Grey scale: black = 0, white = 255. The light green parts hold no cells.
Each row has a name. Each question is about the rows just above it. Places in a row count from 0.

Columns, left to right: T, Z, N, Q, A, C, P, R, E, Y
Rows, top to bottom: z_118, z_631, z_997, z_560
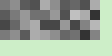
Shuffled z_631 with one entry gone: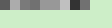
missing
[81]
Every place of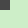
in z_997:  0 4 5 7
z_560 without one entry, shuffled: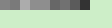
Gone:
[161]
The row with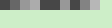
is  z_997

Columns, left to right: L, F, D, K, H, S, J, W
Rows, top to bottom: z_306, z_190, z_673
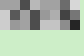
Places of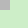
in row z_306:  3
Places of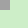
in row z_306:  0 1 4 5
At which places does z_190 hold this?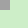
2

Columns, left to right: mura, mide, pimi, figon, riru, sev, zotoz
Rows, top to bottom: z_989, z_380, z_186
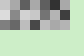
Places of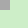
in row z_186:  5
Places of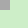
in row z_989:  1 3 6
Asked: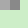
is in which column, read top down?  mide
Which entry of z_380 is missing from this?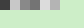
[210]
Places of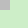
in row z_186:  2 4

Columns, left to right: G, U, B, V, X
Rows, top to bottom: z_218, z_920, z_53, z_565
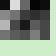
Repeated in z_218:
[13]
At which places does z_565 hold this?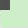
2
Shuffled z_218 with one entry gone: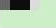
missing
[4]
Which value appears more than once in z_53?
[71]
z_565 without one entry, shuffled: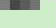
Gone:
[80]

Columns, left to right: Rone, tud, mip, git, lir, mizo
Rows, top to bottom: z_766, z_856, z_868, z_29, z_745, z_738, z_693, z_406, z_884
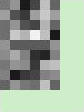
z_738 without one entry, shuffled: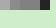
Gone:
[48]
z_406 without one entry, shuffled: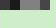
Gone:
[139]
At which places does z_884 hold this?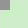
1
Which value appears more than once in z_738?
[129]
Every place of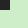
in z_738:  4
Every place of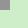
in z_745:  0 5
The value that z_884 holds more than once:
[100]

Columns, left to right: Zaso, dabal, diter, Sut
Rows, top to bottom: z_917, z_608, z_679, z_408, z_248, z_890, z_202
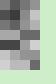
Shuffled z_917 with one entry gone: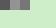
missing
[127]
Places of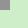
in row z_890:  2 3

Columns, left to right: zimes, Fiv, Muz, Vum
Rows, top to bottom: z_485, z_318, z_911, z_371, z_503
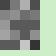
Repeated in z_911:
[90]
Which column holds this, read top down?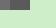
Muz

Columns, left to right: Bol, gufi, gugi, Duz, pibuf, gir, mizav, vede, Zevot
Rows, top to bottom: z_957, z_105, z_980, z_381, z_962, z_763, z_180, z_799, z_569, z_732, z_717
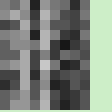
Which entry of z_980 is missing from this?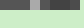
[159]
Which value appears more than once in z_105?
[139]

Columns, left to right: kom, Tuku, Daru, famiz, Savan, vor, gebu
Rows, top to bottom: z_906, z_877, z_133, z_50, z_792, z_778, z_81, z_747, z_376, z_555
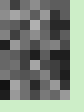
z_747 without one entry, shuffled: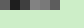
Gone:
[84]
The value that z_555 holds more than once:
[153]
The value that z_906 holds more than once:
[93]

